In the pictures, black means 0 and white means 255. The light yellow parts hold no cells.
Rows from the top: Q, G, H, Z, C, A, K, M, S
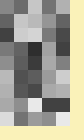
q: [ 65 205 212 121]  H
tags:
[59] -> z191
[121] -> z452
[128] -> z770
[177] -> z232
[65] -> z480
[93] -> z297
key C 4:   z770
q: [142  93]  C
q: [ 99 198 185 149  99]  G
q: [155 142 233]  S

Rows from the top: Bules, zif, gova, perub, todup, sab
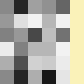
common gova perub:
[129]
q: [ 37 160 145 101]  Bules
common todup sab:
[174]
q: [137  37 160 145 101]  Bules
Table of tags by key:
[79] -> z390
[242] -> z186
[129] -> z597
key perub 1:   z597
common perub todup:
[235]
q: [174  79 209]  todup

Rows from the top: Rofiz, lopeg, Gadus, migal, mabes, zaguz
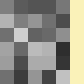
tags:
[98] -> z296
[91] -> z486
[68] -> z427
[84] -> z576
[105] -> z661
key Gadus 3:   z661
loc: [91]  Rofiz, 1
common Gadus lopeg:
[112]
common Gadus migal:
[105]
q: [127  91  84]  Rofiz
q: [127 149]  lopeg

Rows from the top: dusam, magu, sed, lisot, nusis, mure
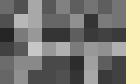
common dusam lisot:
[88]
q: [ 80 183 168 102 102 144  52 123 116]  magu
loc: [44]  nusis, 5
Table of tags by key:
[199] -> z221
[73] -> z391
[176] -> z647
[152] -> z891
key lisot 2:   z221

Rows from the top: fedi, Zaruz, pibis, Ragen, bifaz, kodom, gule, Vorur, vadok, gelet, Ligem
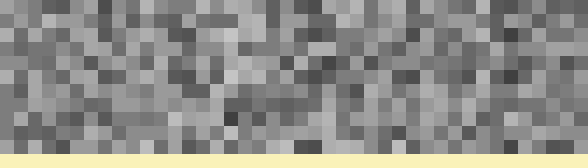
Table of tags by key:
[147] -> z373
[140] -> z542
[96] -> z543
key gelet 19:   z542
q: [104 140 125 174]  Ligem
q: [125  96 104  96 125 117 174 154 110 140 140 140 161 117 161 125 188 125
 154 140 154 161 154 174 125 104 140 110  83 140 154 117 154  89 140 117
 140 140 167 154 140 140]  gelet
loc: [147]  vadok, 3
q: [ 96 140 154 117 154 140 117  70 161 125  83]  Ligem
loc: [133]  gule, 19
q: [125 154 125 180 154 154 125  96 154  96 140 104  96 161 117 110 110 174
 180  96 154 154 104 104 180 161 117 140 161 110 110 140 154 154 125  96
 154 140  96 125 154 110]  Zaruz

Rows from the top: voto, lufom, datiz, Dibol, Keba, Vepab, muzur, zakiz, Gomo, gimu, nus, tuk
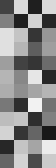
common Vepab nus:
[39]
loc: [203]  tuk, 3
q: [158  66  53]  Keba
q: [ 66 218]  voto
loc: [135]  Vepab, 1

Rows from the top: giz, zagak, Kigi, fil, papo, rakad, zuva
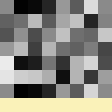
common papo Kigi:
[76]
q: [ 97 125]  fil
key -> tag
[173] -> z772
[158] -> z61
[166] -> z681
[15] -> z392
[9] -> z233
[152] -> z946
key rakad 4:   z392
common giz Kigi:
[138]

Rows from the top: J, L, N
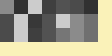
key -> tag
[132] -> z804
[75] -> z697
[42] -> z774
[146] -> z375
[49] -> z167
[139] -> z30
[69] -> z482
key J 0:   z30
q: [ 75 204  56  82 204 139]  L
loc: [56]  L, 2
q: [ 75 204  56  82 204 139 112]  L
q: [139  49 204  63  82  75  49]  J

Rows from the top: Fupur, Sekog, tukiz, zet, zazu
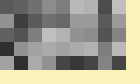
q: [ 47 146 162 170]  zet
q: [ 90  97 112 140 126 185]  Fupur

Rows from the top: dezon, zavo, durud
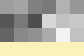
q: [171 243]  durud
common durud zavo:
[193]
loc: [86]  zavo, 0
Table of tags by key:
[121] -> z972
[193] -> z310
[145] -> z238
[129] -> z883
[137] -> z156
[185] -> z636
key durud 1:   z156
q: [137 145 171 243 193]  durud
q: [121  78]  zavo
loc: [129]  dezon, 2

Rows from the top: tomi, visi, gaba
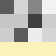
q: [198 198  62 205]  visi
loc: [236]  gaba, 2
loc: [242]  tomi, 3
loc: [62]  visi, 2
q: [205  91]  gaba
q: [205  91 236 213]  gaba
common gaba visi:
[205]

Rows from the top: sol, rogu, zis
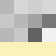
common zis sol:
[184]
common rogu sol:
[184]
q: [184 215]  sol
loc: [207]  sol, 2
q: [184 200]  zis
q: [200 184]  rogu

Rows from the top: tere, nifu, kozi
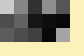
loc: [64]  kozi, 2
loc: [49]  tere, 2
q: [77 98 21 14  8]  nifu
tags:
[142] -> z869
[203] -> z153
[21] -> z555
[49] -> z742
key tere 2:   z742
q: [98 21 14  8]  nifu
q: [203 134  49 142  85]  tere

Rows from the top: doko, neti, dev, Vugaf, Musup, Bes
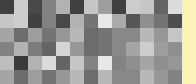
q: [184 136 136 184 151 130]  Bes
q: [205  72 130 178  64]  doko
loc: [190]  Musup, 0
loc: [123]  Vugaf, 2
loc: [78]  neti, 12

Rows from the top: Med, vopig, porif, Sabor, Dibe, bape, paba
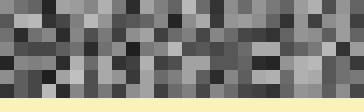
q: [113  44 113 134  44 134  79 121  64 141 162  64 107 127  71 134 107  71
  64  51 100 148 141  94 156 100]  porif
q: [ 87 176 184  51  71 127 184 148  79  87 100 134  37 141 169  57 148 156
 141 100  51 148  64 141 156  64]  vopig
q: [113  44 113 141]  Sabor
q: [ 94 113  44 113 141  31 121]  Sabor
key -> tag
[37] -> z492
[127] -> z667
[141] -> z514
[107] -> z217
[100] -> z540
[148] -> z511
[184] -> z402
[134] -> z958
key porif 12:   z217

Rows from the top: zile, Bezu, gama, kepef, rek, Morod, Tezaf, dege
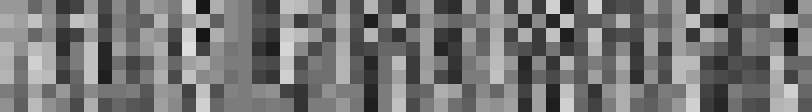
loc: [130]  Tezaf, 16
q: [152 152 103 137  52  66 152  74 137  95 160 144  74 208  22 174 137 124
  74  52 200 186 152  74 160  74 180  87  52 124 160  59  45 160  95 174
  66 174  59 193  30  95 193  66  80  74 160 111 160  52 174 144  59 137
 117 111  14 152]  gama
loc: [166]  Tezaf, 55
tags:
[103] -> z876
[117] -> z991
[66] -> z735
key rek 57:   z876
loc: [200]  gama, 20

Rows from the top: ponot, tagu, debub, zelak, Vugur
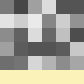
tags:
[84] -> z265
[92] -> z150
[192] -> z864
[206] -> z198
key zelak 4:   z150
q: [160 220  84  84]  ponot
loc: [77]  debub, 5
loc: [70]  ponot, 1
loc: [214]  Vugur, 2
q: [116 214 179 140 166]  Vugur

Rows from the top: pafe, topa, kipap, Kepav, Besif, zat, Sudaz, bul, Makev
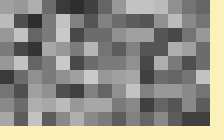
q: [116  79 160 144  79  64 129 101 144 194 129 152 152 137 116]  Sudaz
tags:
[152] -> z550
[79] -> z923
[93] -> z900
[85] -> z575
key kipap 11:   z575
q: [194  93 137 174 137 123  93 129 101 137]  Makev

